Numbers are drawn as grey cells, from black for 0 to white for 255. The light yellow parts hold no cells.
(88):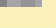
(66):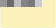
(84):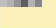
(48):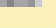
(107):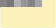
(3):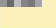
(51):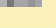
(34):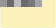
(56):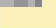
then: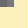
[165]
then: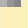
[165]
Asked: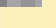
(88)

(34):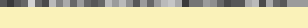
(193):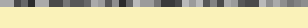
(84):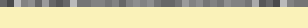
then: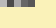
[155]
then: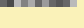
[155]

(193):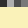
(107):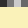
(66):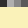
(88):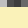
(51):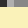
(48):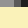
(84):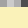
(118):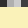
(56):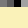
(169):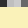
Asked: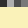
(193)
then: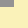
[90]
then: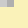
[78]
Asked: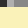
(51)
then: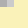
[62]
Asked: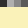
(66)
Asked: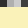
(118)

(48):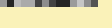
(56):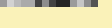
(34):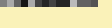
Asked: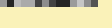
(48)
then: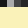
[67]
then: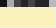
[98]
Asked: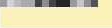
(56)

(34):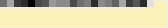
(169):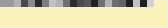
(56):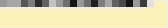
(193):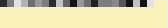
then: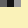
[110]
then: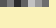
[20]
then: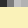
[110]

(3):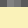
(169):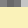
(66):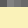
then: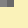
[117]
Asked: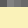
(66)
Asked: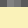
(3)

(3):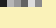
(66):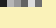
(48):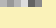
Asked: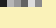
(3)
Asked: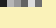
(66)
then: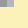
[221]

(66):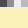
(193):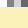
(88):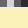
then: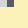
[45]
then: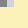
[103]
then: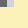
[91]

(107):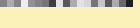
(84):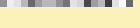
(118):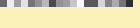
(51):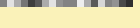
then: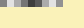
[131]
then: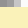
[89]
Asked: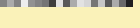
(107)
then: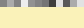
[214]
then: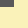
[214]

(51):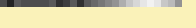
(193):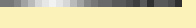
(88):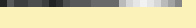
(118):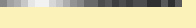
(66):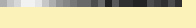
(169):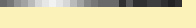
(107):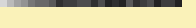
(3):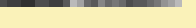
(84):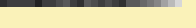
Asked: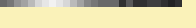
(169)
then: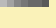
[89]
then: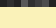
[62]
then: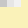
[242]
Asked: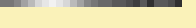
(193)

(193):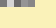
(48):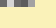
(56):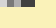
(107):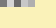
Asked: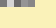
(193)
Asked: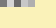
(107)
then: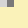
[175]
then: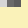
[162]

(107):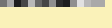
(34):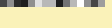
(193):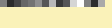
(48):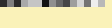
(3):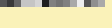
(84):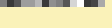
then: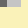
[213]
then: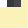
[169]
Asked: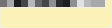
(107)
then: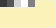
[44]
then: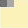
[30]
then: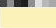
[169]
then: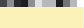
[143]

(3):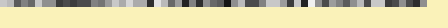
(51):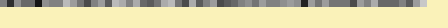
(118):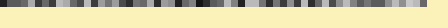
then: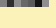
[186]
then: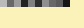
[143]
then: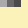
[186]
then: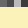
[156]
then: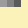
[143]

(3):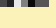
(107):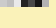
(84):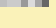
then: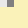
[10]
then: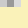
[165]
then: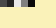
[86]
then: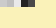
[22]
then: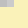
[203]

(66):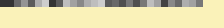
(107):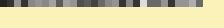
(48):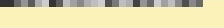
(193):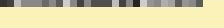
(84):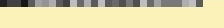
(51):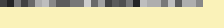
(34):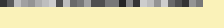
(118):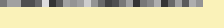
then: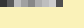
[120]
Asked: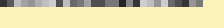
(34)

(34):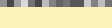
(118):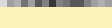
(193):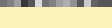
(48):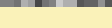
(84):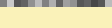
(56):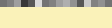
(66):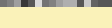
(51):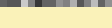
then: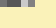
[188]
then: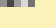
[71]
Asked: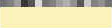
(56)

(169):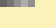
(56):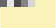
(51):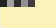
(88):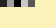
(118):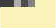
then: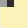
[145]
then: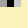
[88]
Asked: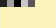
(88)
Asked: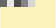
(56)
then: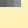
[174]

